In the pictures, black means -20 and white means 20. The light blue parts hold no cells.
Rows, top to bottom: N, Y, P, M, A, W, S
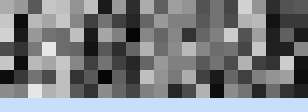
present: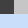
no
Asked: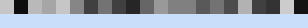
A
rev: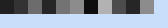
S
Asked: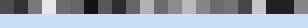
M
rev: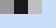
N
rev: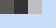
W

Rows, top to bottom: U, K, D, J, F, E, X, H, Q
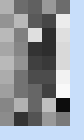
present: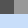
yes
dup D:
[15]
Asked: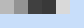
F
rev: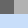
H

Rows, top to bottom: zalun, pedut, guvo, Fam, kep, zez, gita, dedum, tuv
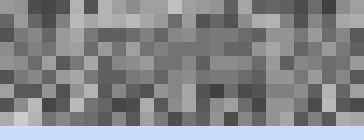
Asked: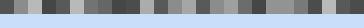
dedum
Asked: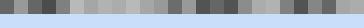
pedut
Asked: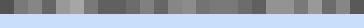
guvo

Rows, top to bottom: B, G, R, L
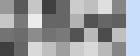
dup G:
[-4]
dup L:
[14]
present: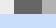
yes
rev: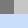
G
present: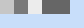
yes
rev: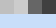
B

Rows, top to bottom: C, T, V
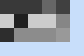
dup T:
[12]
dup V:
[2]
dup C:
[-11]

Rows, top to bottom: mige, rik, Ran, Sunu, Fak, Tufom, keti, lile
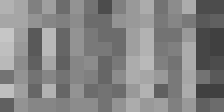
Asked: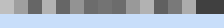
keti
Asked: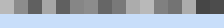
Fak
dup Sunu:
[-1]
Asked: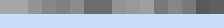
rik
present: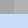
no

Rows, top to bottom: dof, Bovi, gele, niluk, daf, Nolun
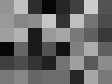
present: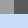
yes
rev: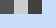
dof
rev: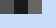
niluk
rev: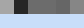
Nolun
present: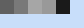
no

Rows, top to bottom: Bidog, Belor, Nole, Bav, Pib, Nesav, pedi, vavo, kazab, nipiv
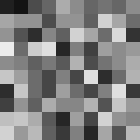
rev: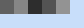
Nole
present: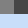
yes
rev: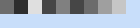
Nesav
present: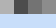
yes
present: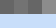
yes
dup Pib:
[2]
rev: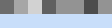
Belor

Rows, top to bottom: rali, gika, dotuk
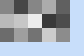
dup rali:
[1]
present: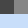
yes
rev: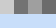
dotuk

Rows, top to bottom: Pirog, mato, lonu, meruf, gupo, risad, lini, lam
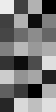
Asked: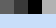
lini
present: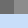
yes
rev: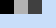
Pirog
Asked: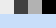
Pirog

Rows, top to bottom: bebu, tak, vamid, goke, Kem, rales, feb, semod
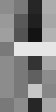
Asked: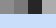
bebu
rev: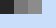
bebu
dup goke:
[16]

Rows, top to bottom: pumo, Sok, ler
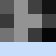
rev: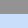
Sok
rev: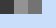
ler
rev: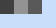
pumo
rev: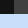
pumo
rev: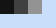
pumo
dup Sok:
[3]

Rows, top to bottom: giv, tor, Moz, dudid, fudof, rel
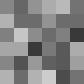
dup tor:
[-3]
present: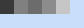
no
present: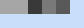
yes
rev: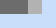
tor
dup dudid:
[6]
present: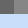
no

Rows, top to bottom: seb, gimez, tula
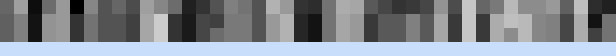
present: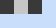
yes
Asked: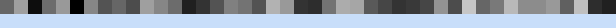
seb
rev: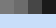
tula
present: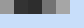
no

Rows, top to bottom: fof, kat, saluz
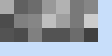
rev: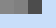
kat
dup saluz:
[-7]

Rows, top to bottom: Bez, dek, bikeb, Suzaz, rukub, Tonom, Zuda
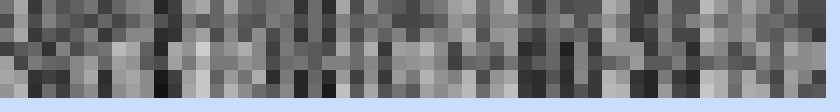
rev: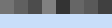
rukub
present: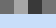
no

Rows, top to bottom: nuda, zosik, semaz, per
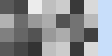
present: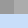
yes
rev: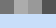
semaz
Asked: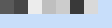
nuda
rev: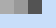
semaz
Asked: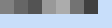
semaz

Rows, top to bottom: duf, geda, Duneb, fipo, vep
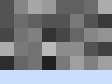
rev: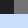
vep
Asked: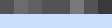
geda
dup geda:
[-7]

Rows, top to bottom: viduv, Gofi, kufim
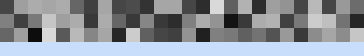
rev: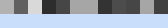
viduv
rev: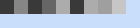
Gofi
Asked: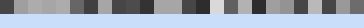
viduv
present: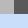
no
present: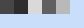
no
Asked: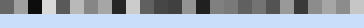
kufim

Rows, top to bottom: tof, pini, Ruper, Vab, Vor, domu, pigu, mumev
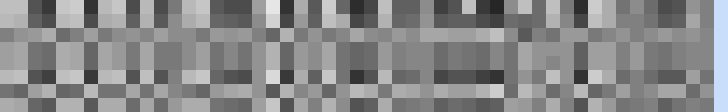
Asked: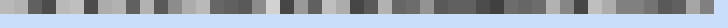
pini
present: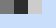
yes
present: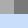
yes
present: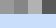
no
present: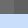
no

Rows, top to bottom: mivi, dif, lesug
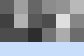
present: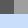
no
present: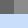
yes
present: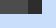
yes
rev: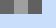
mivi
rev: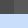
dif

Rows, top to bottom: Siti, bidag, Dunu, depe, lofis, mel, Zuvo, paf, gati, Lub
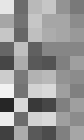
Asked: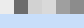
gati
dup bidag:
[6]
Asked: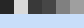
paf
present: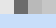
yes
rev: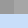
Dunu

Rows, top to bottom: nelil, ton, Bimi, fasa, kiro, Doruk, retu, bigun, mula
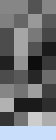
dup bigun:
[-16]
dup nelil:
[1]
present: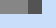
yes
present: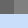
no
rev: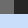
Doruk

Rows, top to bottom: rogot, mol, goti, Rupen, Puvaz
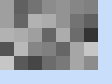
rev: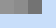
rogot
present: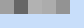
yes
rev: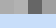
mol

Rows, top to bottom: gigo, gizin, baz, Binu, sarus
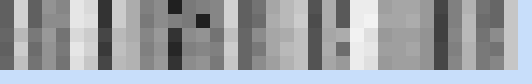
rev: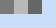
baz
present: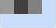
yes
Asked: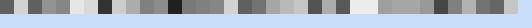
gigo

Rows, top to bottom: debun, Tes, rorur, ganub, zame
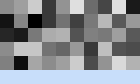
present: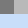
yes
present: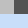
yes
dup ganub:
[11]
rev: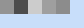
zame

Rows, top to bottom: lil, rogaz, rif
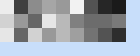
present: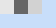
yes
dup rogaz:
[-3]
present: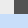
no
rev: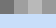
rif
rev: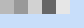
rif
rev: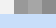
lil
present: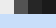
no

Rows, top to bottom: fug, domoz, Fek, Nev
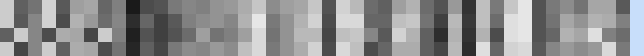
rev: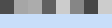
Nev
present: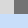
yes
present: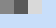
no
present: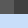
no
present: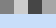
no

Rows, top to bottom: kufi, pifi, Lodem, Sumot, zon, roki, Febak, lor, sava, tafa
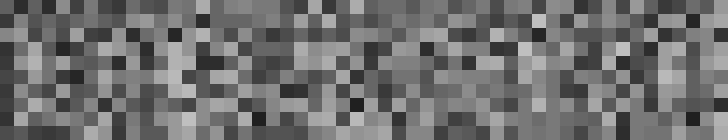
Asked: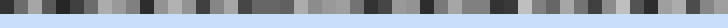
Sumot
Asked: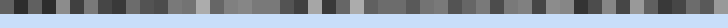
kufi
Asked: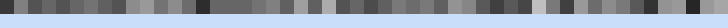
pifi

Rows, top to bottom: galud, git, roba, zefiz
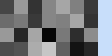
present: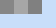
yes
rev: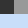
galud
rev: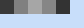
galud
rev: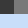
git

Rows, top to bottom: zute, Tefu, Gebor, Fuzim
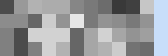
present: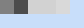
no
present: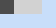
yes
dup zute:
[7]
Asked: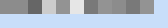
Tefu
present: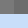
yes

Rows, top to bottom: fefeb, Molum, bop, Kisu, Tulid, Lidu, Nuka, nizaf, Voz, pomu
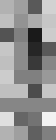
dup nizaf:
[1]
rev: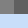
pomu
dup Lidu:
[0]
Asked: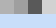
fefeb
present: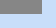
yes
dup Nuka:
[10]

